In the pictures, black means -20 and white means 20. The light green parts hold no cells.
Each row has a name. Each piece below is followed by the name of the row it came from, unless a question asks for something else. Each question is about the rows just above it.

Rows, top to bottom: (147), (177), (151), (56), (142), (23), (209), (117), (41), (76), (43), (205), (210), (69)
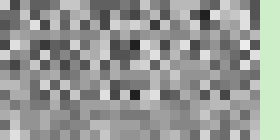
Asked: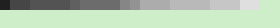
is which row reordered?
(76)
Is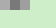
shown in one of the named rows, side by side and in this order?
no
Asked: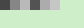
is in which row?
(177)
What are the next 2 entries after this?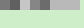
[-1, -5]
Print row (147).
[13, -9,  5, -5, -5, -1, 11, 11,  5, -5, -5, -5, -1, -5, 11,  1, -3,  9,
  9,  9, -1, -5, 13,  7,  1, -7]
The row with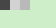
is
(151)
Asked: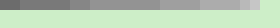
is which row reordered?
(205)

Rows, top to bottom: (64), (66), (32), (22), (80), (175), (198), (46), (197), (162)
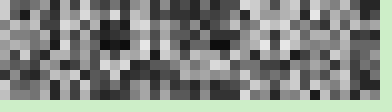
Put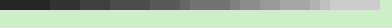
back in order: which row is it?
(46)
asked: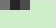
(64)
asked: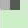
(66)
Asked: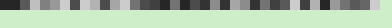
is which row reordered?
(197)
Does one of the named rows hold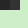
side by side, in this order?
yes
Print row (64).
[ 12,  -4,  -6,  -2,   4, -14,   8, -10,  12,  -6, -10,  -2, -12,   2,   6,
 -12,   2, -12,  -8, -14,  -2, -14,  -8,  -8,  14,  12,   6,  -8,   8,  12,
  -8,  12,   4,   0,  10,  -6, -14, -14]
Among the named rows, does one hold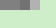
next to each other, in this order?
yes

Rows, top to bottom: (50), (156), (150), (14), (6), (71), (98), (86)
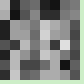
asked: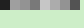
(150)
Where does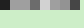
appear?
(14)
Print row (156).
[  7, -17,  -7,   1, -13, -13,  -1,   1]

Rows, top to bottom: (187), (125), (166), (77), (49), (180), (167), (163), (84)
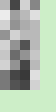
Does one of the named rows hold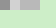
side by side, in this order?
yes
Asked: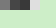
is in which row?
(163)
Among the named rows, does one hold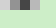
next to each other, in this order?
yes
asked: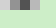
(49)
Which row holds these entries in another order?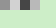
(167)
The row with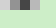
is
(167)

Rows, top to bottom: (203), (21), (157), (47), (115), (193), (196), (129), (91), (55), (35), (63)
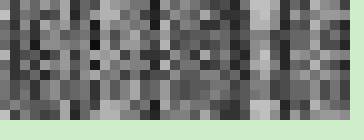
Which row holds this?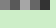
(63)
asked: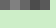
(55)

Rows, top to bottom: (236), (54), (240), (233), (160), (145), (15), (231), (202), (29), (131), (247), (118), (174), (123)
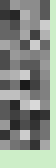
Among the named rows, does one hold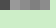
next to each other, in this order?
yes
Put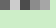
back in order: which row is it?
(160)

